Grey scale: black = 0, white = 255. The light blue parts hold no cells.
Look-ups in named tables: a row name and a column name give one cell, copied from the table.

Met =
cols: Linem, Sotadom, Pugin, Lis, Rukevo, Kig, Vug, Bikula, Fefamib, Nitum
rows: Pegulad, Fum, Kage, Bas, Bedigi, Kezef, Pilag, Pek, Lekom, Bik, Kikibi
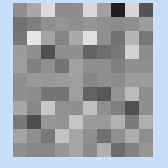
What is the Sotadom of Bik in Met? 143
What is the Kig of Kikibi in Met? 138
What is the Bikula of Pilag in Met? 147
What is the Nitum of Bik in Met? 141
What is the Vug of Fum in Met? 143
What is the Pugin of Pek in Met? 199
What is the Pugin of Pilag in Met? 117
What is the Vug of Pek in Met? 143
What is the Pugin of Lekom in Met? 150
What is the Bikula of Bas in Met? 120
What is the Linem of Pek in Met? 167
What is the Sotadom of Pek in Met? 136
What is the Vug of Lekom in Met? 154
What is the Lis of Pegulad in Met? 139
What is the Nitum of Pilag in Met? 143
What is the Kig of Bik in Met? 143
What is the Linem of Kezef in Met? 143
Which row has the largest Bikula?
Lekom

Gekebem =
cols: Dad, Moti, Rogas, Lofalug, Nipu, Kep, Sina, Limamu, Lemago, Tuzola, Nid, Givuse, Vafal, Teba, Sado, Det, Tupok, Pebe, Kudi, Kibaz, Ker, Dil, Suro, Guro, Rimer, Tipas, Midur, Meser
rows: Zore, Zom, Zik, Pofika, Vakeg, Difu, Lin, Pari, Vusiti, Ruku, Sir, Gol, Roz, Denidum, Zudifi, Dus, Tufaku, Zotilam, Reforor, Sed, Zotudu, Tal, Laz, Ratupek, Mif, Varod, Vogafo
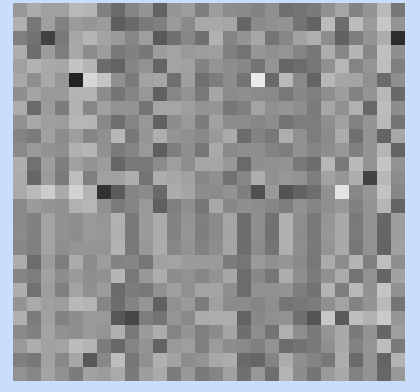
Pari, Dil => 123
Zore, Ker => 116
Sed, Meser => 162
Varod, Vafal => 141
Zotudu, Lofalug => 127
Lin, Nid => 96
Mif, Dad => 153
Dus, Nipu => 143
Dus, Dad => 137
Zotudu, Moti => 113
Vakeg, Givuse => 163
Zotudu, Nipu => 163
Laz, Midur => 201
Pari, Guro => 145

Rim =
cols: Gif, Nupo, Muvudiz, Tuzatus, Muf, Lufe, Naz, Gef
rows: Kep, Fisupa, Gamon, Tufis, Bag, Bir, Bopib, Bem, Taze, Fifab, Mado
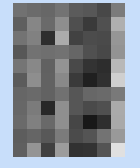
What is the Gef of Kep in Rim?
123
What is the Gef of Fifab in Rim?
153
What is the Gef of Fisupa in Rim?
175
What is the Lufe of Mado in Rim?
51
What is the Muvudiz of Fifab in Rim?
88
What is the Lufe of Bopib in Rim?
103
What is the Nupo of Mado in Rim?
148
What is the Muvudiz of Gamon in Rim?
46
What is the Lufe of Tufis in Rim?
80
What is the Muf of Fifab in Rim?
75
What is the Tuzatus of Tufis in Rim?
114
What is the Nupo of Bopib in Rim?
106
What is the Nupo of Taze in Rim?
128
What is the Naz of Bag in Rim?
45
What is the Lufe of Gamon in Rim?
76
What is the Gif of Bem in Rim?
103
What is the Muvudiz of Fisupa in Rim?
106
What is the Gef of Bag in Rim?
184

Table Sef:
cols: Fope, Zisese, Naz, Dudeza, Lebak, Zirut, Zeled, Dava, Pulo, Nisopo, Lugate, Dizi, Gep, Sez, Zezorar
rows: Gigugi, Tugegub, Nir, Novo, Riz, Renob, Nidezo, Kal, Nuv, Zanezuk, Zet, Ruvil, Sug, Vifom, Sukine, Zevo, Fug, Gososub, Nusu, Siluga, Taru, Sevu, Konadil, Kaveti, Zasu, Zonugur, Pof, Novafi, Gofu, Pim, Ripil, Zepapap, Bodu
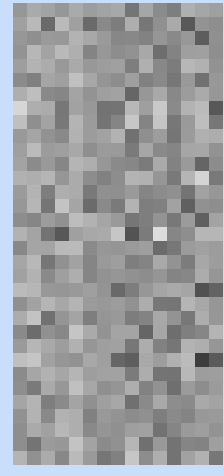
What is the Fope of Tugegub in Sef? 160
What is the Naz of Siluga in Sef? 138
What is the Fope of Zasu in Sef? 154
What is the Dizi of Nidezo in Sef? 136
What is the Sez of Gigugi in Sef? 166
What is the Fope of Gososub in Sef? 136
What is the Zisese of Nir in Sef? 143
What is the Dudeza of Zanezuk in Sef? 137
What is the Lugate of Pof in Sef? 116
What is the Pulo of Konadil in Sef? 125
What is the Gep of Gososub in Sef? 155

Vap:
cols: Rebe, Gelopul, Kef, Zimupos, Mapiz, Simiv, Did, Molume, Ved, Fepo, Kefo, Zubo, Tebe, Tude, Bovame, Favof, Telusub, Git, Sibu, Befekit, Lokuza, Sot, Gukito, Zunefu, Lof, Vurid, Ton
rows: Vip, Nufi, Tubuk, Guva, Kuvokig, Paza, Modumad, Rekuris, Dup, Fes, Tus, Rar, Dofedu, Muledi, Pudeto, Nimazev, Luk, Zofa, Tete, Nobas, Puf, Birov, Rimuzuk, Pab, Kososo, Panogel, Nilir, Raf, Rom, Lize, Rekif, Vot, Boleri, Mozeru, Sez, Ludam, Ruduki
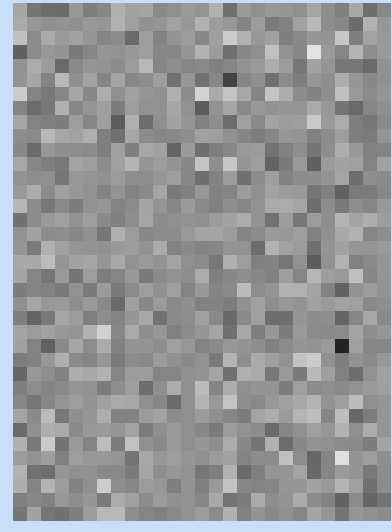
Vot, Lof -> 138
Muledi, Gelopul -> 171
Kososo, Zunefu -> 35
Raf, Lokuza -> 159
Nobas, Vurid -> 135
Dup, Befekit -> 156
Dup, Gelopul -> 131
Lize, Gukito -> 133

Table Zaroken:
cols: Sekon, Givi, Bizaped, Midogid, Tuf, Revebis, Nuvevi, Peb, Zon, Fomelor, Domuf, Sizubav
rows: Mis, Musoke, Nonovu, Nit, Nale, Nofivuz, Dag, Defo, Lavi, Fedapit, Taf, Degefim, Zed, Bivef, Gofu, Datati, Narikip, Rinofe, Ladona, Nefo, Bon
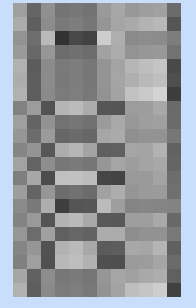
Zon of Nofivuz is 175
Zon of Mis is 152
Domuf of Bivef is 155
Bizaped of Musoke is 140
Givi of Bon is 93
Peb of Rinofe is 93

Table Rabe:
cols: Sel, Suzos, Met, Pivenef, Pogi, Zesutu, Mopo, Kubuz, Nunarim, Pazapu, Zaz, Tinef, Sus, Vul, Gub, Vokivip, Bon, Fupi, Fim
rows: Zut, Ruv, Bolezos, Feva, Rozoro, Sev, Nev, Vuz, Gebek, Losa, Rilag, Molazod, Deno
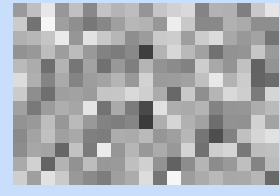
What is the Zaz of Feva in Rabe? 179
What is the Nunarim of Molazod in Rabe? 191
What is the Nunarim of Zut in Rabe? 189
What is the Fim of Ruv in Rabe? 142
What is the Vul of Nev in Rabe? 143
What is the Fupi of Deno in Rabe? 182
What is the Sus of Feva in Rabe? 185
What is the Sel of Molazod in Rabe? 170
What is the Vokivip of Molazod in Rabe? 153
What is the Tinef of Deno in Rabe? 246
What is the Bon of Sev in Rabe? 204
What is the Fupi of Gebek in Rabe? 209
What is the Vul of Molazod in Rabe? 181
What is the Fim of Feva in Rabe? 154

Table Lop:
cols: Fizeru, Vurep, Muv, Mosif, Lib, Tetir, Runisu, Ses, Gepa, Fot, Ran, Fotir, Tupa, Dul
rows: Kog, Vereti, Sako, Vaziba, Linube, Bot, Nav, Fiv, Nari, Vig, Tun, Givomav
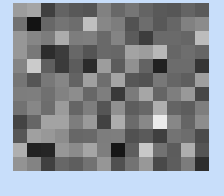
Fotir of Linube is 108
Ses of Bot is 165
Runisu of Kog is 129
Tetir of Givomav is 114
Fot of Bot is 82
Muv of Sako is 124
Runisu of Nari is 66
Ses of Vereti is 125
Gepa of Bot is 87
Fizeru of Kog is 156
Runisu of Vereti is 135
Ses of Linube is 92
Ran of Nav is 101
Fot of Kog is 100
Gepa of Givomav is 115
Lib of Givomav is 94
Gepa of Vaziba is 163
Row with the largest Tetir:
Vereti

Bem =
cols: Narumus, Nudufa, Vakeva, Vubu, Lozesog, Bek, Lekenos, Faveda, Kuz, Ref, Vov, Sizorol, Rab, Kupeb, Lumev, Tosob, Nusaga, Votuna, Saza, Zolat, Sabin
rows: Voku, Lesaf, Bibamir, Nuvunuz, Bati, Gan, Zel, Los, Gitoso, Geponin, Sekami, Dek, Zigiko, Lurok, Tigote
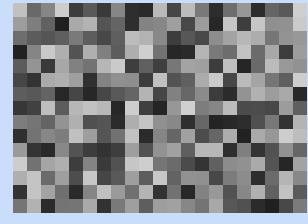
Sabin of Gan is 205
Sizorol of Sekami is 161
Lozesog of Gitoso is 176
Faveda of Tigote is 121
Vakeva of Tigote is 43
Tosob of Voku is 110
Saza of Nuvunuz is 168
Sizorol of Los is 151
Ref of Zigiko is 93
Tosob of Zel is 43
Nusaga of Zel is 147
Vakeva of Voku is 134
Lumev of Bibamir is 141
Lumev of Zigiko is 72

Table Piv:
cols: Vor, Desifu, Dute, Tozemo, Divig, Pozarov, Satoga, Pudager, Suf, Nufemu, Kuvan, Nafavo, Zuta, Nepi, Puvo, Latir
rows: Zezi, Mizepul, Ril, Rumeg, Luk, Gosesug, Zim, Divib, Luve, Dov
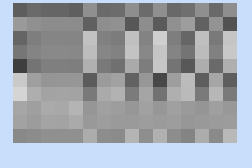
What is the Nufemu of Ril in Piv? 131
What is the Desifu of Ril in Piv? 126
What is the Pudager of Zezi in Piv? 108
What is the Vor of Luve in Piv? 162
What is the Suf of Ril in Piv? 192
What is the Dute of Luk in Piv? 127
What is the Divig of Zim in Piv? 163
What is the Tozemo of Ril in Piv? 133
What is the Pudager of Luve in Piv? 154
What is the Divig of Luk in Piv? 126
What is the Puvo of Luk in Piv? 106
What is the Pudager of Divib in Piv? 157
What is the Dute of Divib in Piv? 170
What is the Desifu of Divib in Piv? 159
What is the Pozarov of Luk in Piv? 176
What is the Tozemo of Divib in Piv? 168
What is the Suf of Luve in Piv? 154
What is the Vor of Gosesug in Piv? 201
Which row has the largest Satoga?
Zim

